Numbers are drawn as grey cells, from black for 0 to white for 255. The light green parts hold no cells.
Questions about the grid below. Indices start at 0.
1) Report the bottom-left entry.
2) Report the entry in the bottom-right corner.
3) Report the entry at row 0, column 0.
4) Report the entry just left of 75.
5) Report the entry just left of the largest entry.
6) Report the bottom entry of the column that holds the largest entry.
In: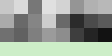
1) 112
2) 18
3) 199
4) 43
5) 119
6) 155

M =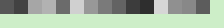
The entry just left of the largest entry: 46
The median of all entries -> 122
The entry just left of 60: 99
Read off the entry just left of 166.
66

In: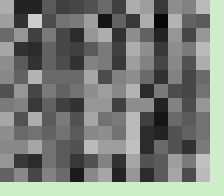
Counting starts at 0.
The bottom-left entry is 98
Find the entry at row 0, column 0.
173
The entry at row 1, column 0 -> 158
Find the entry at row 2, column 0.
106
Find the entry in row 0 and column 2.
35
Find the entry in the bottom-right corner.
186
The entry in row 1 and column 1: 50
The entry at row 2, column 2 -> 64
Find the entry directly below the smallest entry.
35
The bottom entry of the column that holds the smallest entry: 90
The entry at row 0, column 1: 35
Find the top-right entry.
186
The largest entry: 205
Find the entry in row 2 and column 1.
150
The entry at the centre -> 158
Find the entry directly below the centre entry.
150
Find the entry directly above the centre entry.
76

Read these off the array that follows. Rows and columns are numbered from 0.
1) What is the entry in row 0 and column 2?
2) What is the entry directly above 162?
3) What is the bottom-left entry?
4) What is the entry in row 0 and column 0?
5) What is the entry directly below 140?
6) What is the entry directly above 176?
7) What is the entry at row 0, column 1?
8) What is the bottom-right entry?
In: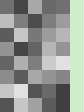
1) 168
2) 84
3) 84
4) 112
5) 198
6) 70
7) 70
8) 63

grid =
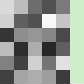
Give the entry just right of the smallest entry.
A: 95
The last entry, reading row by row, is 59
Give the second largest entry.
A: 225
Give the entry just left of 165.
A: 65
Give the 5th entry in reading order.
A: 122
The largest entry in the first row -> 217
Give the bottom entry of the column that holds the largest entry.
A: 157
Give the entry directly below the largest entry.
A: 135
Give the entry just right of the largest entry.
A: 196

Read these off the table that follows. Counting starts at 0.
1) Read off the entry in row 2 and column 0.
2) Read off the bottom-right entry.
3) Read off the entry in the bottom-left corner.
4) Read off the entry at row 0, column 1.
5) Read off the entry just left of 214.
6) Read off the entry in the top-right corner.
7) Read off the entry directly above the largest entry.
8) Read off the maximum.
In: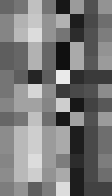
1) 133
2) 66
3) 125
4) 117
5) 162
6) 147
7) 16
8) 234

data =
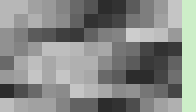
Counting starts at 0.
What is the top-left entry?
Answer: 183
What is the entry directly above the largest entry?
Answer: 118
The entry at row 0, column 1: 183
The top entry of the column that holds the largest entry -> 91
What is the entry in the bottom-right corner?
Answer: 176
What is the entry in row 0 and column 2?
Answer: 161
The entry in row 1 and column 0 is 183
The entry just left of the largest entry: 132
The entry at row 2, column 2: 91
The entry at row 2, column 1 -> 126
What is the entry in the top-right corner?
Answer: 197
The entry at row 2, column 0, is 145
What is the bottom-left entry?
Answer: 190
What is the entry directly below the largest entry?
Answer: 111

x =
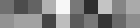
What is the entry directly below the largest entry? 190
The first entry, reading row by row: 112
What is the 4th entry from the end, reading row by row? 120
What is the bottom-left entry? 147
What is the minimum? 46
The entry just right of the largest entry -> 120

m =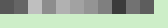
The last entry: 93
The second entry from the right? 114
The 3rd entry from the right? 59

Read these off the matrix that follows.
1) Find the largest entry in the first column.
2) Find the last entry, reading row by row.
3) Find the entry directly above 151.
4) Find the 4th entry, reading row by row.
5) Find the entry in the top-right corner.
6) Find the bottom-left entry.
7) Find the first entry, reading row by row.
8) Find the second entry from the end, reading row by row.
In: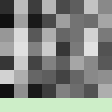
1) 210
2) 174
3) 17
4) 182
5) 137
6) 17
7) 46
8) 82

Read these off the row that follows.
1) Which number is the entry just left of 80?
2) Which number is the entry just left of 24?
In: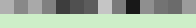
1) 61
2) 122

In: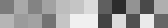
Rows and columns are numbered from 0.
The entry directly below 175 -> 102
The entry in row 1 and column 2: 162
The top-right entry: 175
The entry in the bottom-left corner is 181
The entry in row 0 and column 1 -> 169
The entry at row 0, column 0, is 123
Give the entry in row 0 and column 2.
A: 131
